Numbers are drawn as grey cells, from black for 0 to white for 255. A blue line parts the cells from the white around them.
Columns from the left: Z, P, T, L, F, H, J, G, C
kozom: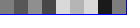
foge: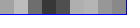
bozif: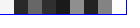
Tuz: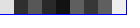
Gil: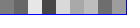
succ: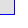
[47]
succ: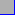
[181]
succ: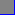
[253]
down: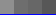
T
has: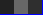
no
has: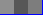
no

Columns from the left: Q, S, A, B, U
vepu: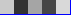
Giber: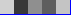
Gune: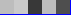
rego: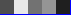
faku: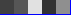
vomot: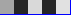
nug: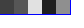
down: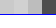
Q
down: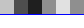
U
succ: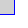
[56]
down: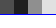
U

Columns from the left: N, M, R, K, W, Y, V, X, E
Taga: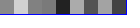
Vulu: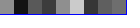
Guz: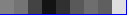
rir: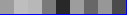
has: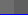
yes
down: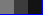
K
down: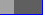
X
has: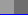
no
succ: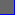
[151]
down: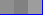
N

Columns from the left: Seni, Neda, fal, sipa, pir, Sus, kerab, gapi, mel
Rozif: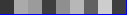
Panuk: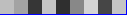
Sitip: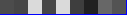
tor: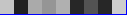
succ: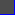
[70]
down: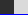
pir
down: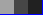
Neda

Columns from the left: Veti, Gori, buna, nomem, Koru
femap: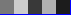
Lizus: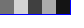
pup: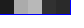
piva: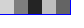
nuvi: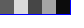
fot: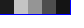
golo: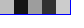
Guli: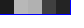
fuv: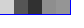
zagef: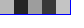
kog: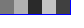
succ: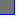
[211]
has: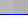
yes

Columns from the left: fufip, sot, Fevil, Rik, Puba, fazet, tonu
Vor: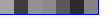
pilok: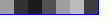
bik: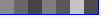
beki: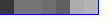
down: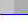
fazet
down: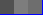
Rik
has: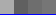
no
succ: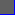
[172]
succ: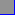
[138]
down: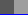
Puba
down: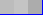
fazet

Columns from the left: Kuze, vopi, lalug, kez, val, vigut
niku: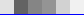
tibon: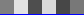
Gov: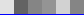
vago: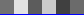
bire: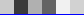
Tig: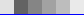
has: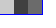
yes
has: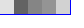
yes
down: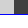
val
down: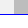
val
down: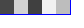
val
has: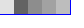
no
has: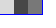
yes

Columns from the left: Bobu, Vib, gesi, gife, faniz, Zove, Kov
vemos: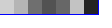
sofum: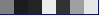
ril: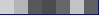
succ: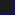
[36]
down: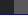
gesi
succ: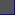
[103]

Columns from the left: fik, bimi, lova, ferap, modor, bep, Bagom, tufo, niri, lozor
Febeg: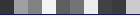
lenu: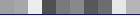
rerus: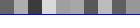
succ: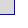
[159]
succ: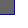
[173]
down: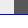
Bagom
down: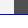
ferap
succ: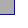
[59]
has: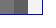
no

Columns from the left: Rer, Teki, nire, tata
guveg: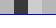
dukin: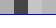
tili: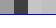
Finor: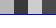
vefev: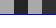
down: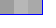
Rer
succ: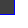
[197]
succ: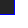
[169]
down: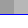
Rer
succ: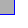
[69]
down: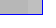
tata
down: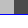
tata

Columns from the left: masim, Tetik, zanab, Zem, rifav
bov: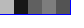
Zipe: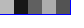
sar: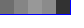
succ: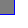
[83]
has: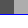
no

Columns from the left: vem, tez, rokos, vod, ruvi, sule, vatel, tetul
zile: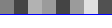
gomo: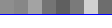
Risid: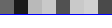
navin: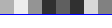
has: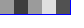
no
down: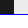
tez
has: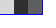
no
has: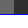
no

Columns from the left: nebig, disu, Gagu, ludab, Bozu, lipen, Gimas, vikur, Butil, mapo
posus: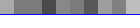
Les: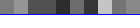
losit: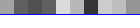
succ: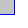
[116]
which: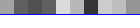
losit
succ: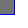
[136]
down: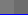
lipen
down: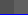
ludab
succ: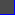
[136]

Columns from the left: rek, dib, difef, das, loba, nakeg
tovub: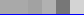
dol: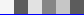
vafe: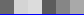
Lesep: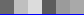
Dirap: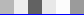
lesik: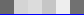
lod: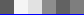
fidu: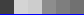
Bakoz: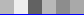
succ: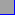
[177]
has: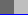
yes
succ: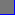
[212]
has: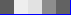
no
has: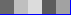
no

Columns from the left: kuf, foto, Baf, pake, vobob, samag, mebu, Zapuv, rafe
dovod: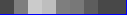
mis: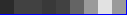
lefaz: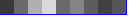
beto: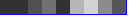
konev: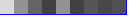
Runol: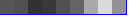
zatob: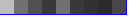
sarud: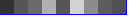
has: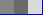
no
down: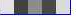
Zapuv

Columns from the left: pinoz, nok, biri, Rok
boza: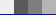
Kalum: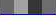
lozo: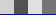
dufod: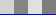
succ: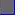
[161]
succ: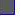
[125]
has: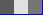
no
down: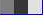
biri
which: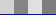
dufod
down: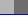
Rok
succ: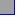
[54]

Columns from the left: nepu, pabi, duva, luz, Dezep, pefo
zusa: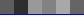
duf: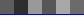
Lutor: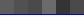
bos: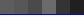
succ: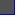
[74]
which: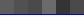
Lutor

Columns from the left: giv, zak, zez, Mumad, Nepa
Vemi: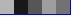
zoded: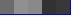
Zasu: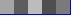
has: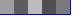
no
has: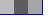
no
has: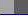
yes
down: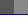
zez
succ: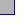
[24]

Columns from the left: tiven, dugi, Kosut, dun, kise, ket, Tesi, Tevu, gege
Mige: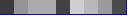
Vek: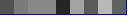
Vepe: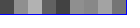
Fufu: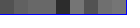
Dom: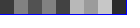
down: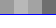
Tevu
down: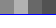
Kosut
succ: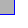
[97]
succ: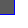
[184]

